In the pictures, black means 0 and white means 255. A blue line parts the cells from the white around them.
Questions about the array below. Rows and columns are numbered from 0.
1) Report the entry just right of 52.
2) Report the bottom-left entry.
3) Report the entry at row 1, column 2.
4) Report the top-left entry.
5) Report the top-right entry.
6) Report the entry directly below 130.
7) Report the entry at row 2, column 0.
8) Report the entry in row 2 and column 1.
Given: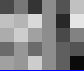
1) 141
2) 161
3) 217
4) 73
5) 193
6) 83
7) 172
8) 205

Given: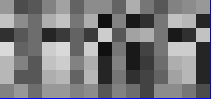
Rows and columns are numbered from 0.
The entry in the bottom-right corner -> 76
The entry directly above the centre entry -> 205
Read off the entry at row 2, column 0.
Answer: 48
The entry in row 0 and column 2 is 87
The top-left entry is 152
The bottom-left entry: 130
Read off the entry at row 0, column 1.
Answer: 76
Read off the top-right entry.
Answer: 152
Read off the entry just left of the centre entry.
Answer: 205
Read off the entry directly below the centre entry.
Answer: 37
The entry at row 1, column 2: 109
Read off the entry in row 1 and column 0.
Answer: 194
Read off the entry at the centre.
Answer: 16
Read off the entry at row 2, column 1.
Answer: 87
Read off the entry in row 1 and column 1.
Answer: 140
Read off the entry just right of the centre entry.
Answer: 118

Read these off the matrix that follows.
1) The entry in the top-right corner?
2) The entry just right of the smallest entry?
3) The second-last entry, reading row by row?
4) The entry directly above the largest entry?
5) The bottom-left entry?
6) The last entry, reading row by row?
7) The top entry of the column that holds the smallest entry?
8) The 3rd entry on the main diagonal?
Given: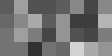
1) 136
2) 115
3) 170
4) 82
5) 115
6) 148
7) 82
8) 125

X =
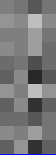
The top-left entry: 127
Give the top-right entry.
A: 117
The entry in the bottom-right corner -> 97
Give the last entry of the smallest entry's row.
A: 87
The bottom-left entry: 97
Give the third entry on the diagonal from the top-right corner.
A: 127
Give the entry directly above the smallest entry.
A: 78
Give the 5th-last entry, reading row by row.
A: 117
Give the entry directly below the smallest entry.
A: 190
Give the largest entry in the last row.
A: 148
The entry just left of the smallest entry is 138

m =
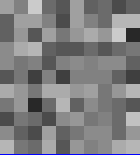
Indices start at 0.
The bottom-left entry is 182
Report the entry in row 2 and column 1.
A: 151
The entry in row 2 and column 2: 86
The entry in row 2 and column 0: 97
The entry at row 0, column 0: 160
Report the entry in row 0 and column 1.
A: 129
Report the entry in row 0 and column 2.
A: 203
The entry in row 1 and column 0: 97
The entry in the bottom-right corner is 182
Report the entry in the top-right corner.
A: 97

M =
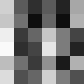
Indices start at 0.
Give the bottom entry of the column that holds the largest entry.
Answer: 220
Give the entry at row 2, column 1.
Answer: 58
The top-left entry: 208
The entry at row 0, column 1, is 91
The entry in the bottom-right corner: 80
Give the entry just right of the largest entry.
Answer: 47
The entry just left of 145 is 58

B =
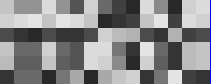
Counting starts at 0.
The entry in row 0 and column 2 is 147
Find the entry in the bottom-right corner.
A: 52
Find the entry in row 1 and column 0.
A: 208
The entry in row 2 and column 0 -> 75
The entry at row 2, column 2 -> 40
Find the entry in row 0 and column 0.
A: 196
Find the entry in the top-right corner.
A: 219
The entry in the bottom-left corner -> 52
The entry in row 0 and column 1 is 147
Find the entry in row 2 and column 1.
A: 52

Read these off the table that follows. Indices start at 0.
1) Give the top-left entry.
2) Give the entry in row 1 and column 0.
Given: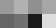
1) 154
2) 101

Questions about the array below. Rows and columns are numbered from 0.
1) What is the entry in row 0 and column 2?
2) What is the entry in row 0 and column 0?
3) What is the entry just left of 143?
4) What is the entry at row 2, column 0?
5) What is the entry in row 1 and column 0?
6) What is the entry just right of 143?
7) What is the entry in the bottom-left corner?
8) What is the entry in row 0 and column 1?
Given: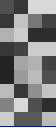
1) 216
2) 79
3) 55
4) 177
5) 55
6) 195
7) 204
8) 55

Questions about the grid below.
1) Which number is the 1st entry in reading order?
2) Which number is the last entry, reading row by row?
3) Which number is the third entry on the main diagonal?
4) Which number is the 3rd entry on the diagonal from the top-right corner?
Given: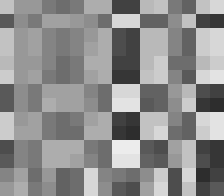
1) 194
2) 89
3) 161
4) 98

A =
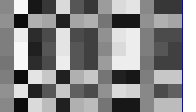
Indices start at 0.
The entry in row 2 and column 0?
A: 126
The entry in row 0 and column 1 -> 248
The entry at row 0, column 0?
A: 136
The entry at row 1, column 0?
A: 145
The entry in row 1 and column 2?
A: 176
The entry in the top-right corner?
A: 55
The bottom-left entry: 136
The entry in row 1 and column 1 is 12
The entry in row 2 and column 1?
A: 237
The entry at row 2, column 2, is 44
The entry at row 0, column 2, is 23

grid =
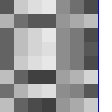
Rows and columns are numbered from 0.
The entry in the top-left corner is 87
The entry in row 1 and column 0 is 179
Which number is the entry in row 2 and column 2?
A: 212
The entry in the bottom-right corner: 202
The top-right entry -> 75
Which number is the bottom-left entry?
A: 190
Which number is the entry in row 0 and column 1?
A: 202
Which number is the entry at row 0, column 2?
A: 222
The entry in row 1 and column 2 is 87
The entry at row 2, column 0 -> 99

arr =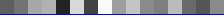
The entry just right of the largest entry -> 158
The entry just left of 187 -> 126
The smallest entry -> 35

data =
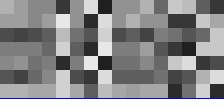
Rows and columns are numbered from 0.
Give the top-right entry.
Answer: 55
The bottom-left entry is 178
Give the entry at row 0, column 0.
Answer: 178
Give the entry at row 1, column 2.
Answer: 136
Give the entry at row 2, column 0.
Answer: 76
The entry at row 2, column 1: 67
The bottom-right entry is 43
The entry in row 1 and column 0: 158
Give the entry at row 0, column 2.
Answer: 136
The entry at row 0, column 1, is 158
